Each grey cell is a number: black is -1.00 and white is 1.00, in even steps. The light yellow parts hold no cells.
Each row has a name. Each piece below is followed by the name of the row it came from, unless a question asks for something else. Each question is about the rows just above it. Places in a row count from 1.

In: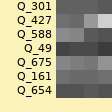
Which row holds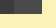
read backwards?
Q_49
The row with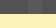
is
Q_654

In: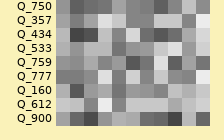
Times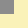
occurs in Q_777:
2
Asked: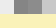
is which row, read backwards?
Q_777
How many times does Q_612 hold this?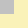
2
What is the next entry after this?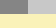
[0.04]
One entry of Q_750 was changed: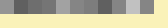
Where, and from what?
11, [0.10]
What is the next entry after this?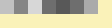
[0.69]
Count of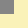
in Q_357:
3

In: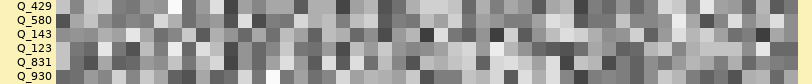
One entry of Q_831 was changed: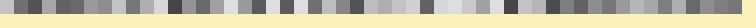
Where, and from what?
11, [0.43]
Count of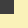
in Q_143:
3
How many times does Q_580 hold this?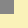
4
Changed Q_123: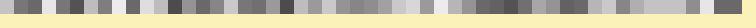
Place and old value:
36, [-0.29]
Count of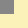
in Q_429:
4
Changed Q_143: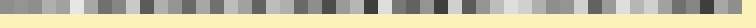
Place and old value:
50, [-0.01]
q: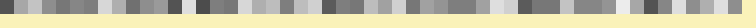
Q_580

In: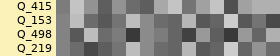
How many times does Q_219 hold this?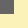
3
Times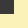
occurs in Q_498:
2
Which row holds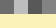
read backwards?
Q_498

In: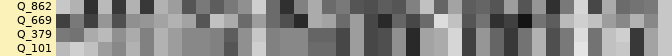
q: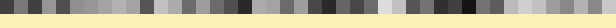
Q_669
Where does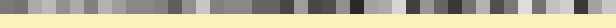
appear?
Q_379
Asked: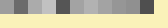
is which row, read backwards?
Q_669

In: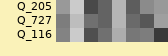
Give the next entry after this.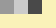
[-0.22]
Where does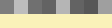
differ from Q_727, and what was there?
6, [-0.17]

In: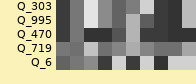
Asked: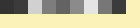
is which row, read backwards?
Q_303
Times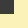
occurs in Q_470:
3
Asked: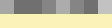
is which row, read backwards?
Q_719
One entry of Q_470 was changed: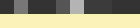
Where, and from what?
1, [-0.54]
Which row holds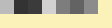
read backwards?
Q_303
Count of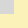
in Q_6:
0
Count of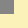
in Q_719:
2

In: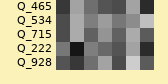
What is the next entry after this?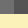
[-0.40]
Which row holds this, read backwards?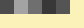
Q_928

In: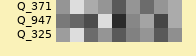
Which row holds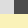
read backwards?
Q_947
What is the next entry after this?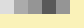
[-0.15]
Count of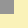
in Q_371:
4
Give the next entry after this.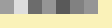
[-0.30]
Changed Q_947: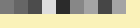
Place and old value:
9, [0.34]

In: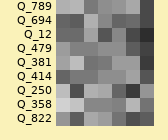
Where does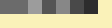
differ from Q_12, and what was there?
3, [0.27]
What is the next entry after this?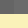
[-0.43]

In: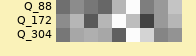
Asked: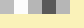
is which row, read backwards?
Q_172
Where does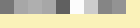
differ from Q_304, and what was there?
7, [0.66]
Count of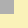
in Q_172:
0
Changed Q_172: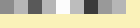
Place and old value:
7, [-0.48]

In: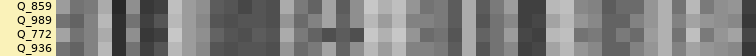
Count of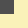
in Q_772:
3
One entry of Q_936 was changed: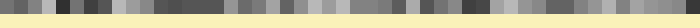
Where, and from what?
16, [-0.38]

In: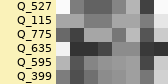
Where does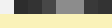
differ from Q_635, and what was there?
2, [-0.60]
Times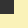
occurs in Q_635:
3
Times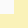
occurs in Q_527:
2
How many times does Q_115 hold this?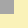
4
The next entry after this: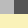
[0.59]
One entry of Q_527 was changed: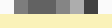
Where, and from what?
6, [0.42]

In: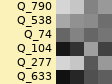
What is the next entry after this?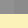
[-0.14]
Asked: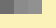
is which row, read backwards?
Q_538
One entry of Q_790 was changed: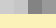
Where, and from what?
1, [0.67]

